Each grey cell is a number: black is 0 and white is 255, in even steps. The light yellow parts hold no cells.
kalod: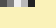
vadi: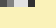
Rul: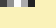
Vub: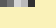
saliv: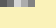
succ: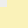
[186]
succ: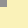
[251]
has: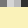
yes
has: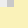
no

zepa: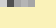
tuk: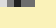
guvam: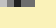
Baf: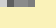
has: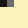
no
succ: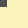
[166]

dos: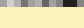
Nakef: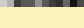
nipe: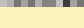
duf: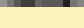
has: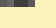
no
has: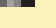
yes
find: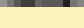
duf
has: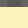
no
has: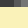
no

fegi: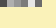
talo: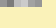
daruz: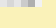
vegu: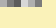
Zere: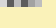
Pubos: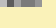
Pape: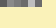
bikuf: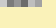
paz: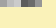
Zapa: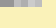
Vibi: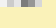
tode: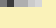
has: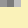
yes
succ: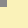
[123]
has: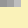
no
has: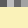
no

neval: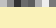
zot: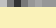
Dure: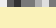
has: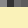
yes
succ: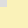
[121]
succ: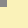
[51]
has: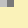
yes
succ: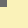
[93]

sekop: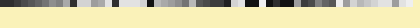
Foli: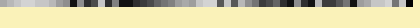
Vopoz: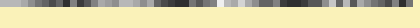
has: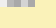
yes
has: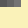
yes
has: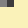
yes
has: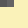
yes
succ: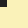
[211]
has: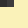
yes

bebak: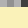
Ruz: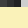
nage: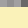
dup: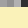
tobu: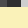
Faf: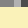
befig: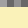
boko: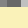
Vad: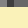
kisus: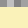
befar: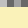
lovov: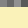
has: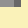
no
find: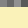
lovov
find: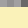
nage

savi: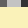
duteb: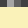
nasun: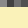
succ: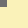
[81]
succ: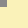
[65]
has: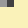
no
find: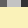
savi
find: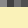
nasun

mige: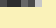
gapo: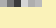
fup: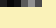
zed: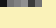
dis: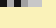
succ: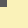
[145]
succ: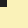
[8]
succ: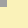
[200]
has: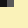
yes

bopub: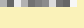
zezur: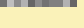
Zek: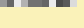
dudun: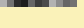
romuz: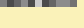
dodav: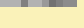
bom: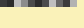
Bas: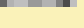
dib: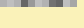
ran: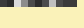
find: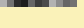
dudun
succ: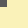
[219]
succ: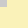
[75]
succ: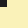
[102]
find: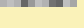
dib
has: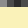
yes

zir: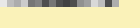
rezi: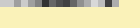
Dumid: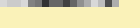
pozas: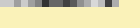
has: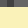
no
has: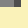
no
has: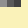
no
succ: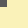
[144]
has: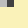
yes

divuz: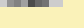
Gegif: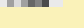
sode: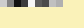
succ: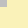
[176]
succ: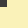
[246]
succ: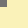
[205]
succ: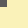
[75]

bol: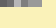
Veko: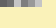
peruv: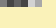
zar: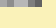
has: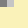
no
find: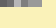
bol
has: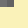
no
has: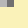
no
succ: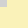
[168]

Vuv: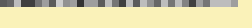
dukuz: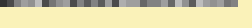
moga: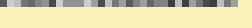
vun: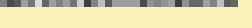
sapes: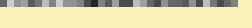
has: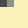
yes
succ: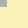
[158]
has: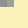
yes

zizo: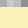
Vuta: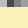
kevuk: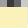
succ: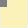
[158]
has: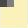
yes
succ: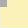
[202]
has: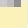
yes
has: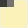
no
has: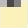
yes

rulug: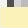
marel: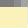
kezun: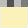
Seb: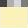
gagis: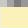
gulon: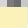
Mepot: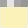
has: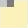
no
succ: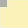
[214]
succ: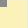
[163]
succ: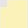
[163]
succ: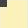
[175]

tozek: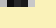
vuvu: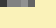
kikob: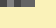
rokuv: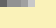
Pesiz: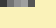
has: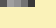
no
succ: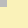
[15]
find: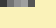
Pesiz

